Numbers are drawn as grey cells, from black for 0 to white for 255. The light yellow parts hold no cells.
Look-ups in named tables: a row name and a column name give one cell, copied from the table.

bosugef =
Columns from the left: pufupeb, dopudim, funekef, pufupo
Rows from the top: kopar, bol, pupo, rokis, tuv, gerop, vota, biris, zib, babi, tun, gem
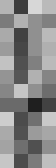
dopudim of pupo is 66
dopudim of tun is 111
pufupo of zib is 201
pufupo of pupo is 186
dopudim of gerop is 86
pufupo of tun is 143
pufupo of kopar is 186
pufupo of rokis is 176

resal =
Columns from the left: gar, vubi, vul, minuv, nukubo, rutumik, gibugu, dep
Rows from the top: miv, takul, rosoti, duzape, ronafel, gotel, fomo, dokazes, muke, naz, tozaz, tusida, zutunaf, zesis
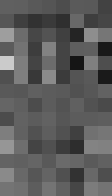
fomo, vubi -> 87
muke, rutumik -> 92
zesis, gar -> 116
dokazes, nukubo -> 83
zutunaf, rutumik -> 50
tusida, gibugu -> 90
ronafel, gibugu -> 127
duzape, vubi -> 115
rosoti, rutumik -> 36
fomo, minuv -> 92
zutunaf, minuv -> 100
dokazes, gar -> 101
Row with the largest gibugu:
rosoti

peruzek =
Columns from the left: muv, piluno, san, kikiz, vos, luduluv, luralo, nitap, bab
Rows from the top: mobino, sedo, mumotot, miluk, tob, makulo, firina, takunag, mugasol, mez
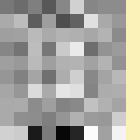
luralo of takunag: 193
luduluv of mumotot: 176
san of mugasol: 141
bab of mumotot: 139
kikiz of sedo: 158
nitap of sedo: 169
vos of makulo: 173
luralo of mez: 251
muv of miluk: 134
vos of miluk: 202
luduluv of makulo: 207
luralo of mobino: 134

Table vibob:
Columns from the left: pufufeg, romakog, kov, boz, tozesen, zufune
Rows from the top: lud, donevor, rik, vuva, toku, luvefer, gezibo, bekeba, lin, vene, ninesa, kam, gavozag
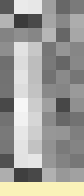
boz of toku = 121
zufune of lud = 122
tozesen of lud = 103
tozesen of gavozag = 152
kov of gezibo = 194
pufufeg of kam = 80
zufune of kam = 119
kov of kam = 230

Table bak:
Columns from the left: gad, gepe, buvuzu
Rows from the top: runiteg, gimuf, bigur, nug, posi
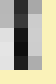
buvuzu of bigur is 206
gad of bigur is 224
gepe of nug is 14
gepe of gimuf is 57
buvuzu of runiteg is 168
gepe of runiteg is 43
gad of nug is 229
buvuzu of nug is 205
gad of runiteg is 183
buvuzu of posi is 173

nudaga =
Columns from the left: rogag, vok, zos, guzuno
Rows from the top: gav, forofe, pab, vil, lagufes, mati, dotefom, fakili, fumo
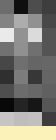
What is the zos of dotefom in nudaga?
103
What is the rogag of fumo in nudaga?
197
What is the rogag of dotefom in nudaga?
78
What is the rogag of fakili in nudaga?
8
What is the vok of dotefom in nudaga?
108
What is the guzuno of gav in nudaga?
62
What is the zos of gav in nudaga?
77
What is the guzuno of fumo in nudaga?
61
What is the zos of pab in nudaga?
219
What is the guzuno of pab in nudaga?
84
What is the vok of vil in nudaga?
144
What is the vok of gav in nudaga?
15
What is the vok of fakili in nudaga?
36
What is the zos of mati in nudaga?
55
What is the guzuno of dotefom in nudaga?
96
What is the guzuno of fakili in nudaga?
86
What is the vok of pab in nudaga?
146
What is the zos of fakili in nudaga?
22
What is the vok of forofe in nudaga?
173
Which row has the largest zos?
pab

